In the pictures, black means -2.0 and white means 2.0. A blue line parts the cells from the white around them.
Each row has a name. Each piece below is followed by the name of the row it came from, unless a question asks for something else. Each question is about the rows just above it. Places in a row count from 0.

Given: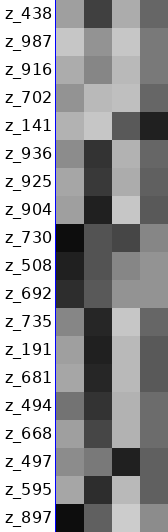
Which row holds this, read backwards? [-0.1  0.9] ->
z_916
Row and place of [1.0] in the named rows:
z_702, 2
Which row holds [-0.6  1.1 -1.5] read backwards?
z_904
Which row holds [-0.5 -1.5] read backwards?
z_497

